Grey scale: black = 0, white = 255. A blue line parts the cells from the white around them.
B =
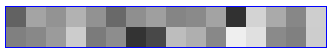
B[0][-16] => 98
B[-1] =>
[128, 136, 155, 204, 123, 141, 51, 72, 189, 175, 136, 239, 224, 138, 128, 205]
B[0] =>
[98, 164, 147, 178, 146, 105, 143, 159, 133, 138, 163, 49, 211, 170, 135, 206]
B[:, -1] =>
[206, 205]

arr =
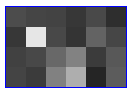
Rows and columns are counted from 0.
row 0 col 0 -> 76
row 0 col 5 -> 46
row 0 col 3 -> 55
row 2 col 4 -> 59
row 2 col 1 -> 72
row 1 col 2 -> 72
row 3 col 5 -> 92
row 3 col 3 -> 174

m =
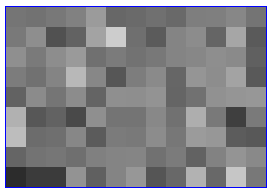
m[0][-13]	117
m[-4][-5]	113
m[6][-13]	189
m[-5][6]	142
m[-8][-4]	140
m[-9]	[117, 114, 120, 129, 155, 103, 106, 112, 105, 126, 127, 135, 116]
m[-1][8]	104
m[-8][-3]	101
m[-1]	[44, 59, 59, 147, 96, 132, 151, 85, 104, 178, 104, 198, 120]
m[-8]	[121, 142, 81, 98, 163, 205, 111, 91, 132, 140, 101, 166, 90]
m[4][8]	101
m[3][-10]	184
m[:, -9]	[155, 163, 112, 135, 100, 143, 91, 128, 96]
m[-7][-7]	114
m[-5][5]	143
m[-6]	[124, 113, 132, 184, 135, 86, 125, 138, 102, 149, 141, 163, 89]
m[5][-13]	177
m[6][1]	108
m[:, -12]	[114, 142, 122, 113, 139, 87, 108, 115, 59]
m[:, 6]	[106, 111, 114, 125, 142, 116, 121, 133, 151]
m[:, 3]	[129, 98, 154, 184, 140, 73, 135, 111, 147]
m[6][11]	92
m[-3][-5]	119
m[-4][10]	121
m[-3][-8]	123
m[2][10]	142

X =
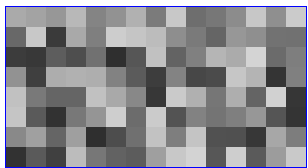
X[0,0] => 170
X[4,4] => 193
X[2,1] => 56
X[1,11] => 151
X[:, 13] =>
[143, 114, 107, 52, 209, 85, 167, 156]
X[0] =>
[170, 163, 151, 184, 132, 146, 177, 123, 200, 110, 119, 140, 199, 143, 203]
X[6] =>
[137, 160, 101, 159, 47, 77, 112, 194, 126, 196, 81, 80, 55, 167, 125]
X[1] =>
[104, 200, 58, 169, 127, 205, 197, 188, 142, 122, 101, 151, 143, 114, 113]
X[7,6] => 92
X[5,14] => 52
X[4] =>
[193, 121, 101, 101, 193, 169, 136, 55, 202, 176, 118, 174, 100, 209, 54]
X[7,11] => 206
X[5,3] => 120
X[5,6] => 108
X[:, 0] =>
[170, 104, 60, 146, 193, 197, 137, 50]
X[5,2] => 50
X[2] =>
[60, 56, 93, 78, 113, 47, 86, 193, 99, 128, 181, 171, 212, 107, 126]
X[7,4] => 119
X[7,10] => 87

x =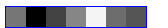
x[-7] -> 118
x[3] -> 134
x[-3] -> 244
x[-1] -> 85
